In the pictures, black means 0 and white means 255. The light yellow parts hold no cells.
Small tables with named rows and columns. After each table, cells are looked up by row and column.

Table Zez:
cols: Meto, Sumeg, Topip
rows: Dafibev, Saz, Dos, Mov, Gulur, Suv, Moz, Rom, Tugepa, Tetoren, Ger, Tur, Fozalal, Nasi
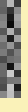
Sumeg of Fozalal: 196
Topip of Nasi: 96
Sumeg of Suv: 27
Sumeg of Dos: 28
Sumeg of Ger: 202
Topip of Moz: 78
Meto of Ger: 105
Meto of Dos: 126
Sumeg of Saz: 53
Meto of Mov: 135
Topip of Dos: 164
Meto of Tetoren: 110
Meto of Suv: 135
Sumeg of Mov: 11
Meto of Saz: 99
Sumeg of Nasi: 191
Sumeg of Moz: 149
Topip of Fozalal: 28

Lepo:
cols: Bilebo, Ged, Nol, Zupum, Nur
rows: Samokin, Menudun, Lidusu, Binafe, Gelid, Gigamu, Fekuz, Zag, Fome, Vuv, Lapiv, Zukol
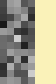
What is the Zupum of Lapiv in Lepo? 83
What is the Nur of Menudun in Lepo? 66
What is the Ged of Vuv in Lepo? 173
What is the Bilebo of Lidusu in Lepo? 59
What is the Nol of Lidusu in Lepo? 122
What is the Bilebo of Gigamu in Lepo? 107
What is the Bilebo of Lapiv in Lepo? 52
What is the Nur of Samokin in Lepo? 105
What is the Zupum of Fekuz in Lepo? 33
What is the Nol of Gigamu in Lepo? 205
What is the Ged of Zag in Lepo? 158
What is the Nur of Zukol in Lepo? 131
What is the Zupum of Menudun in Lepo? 132
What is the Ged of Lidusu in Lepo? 72
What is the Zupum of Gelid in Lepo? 47
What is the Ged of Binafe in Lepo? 132

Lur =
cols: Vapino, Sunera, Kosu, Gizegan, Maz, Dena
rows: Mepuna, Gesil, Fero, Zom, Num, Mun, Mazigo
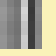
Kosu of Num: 114
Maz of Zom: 62
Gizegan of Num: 194
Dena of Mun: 136
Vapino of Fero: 150
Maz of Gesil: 57
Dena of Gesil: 140
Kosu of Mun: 117
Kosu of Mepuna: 115
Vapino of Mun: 148
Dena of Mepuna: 134
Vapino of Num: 144

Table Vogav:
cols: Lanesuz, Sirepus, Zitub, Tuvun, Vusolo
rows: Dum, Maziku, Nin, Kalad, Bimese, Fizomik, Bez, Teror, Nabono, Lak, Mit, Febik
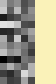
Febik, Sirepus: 61
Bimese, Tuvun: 121
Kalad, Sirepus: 219
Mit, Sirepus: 43
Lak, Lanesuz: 126
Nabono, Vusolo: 105
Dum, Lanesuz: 187
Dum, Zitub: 143
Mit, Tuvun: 217
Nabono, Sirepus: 41
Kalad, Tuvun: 76
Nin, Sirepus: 60
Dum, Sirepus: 123
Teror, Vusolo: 60
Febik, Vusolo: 72
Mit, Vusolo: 174
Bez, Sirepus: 117
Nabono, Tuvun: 118
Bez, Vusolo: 83

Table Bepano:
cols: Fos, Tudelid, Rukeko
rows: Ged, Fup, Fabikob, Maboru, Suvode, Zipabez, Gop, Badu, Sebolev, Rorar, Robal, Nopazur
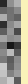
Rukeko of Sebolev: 138
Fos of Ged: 40
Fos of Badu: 138
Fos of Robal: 195
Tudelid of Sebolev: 91
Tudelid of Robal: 130
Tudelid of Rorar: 99

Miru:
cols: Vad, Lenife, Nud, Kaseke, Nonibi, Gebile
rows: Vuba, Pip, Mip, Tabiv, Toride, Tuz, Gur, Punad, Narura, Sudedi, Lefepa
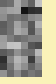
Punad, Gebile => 184
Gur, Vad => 161
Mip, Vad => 141
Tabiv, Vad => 93
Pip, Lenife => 162
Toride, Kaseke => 156
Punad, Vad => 91
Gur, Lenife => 194
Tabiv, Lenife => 113
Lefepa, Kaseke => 99
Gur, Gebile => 75
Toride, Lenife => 115
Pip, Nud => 166
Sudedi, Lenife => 115

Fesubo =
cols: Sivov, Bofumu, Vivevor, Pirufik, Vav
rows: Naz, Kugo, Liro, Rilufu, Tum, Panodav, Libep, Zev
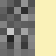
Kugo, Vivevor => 140
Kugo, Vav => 105
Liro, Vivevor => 80
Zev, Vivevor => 126
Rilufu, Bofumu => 87
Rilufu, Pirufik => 94
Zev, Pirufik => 111
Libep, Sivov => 113
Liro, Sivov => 84
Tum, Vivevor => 86
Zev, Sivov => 107
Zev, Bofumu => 99
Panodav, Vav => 135
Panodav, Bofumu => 36
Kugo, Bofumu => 62
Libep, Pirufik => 58
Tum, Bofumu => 199
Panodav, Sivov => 142
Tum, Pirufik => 164

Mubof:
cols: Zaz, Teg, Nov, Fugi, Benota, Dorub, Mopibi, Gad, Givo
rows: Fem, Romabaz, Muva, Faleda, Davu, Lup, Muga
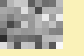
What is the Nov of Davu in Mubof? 160
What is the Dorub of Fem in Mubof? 146
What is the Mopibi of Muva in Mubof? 234
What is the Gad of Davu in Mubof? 132
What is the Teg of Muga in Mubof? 174
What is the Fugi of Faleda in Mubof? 203
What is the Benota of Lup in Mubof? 106
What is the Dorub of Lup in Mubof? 95
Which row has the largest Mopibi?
Muva

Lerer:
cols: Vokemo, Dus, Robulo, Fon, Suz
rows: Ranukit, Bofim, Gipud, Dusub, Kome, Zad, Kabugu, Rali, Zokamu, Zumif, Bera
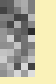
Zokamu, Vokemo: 204
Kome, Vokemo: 148
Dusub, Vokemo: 114
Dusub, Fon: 90
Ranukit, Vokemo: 92
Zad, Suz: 210
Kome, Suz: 44
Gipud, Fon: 72
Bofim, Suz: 125
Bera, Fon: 156
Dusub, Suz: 134
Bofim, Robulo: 120
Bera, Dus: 168
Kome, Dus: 125
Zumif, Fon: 215
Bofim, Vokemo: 66
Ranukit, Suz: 125
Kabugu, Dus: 145

